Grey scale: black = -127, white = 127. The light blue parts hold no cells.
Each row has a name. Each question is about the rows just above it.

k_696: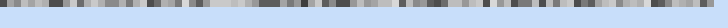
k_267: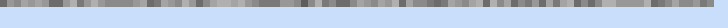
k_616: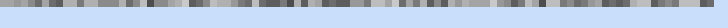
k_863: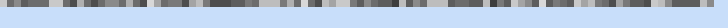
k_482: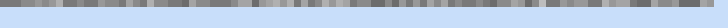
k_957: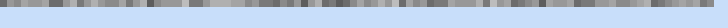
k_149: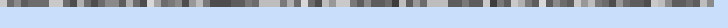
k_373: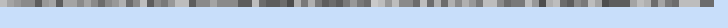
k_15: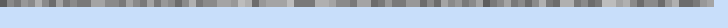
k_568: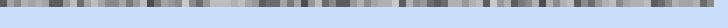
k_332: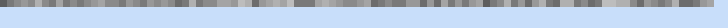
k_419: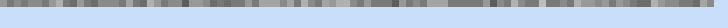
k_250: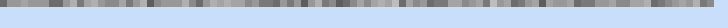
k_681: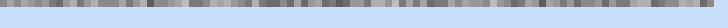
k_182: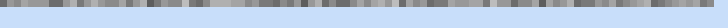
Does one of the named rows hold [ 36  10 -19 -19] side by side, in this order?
no
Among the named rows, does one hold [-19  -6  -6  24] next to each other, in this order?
yes
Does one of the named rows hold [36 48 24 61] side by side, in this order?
yes
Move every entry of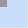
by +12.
[36]
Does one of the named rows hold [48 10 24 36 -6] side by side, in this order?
no

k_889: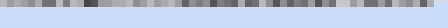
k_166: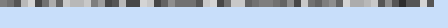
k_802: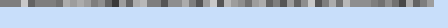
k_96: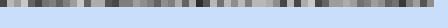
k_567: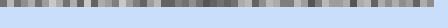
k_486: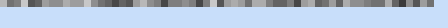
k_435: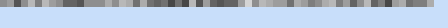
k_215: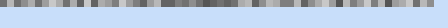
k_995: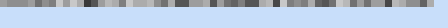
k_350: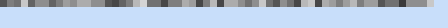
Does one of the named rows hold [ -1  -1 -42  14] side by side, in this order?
yes
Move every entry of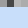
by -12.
[ 17 -68  44  32]
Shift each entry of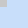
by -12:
[60]
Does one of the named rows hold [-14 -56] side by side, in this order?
yes
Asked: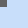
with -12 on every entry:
[-40]

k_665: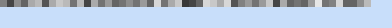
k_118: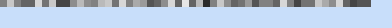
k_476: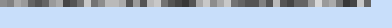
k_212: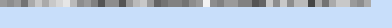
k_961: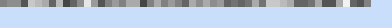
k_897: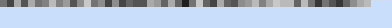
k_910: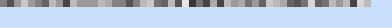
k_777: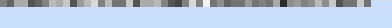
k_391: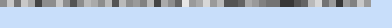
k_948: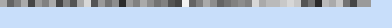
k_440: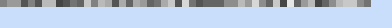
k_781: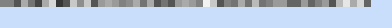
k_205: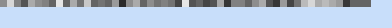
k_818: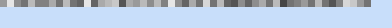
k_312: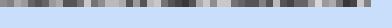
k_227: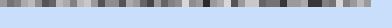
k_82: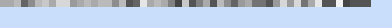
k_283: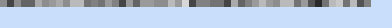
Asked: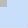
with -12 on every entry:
[46]
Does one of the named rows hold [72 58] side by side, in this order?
yes
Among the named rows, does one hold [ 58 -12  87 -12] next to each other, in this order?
no

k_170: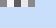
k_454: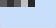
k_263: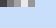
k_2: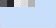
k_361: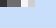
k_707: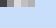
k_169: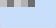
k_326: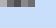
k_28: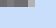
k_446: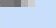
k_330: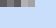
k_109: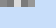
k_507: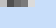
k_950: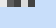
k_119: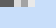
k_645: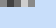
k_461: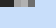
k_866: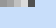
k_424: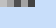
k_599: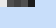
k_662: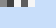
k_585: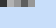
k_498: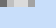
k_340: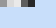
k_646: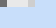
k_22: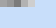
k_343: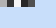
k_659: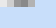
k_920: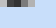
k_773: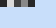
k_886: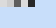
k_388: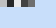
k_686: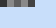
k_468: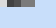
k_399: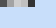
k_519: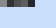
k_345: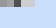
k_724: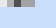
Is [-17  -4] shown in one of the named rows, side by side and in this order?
yes
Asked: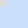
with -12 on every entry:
[79]
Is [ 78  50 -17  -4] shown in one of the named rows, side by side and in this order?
no
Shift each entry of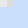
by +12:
[117 103]
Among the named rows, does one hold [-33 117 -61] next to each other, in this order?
no

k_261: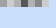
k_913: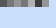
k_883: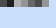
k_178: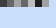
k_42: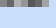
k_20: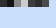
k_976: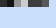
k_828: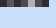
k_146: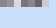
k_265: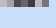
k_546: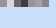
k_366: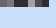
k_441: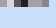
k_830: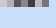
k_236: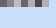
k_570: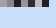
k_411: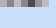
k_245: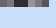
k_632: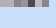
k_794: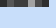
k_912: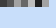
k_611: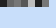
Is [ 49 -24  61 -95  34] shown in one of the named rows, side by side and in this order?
no
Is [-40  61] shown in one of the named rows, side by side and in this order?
yes
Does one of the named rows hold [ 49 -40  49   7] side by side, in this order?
yes
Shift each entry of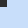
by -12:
[-93]
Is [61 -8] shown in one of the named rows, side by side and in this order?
yes
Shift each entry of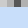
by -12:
[ 64  37 -52  37]
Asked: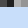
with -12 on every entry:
[ -64 -107   37    9]

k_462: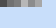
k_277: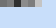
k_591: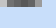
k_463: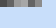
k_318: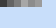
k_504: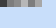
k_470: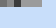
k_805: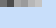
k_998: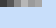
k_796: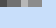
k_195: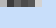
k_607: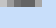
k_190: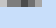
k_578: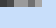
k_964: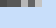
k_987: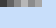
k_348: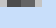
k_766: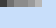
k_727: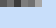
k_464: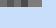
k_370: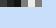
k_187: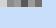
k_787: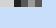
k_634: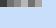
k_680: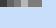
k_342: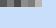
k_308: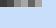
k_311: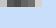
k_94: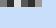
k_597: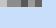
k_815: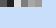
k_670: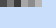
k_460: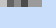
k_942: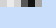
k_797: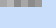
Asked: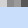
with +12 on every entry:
[ 95  24  39 -27]
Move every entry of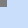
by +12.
[10]
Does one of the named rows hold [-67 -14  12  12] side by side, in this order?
yes
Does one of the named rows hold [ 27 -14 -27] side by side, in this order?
yes

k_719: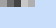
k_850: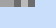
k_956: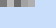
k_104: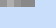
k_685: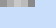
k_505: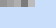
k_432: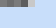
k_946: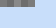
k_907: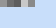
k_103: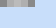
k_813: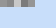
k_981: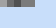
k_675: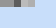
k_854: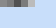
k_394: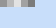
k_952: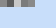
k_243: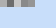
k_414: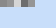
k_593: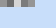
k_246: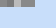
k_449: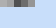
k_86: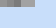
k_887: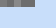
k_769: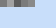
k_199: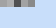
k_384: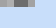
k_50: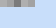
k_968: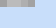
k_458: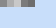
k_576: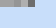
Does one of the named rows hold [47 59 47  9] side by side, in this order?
yes
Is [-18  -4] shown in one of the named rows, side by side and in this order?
yes
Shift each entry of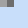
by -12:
[ 22 -30]
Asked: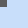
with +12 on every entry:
[-22]

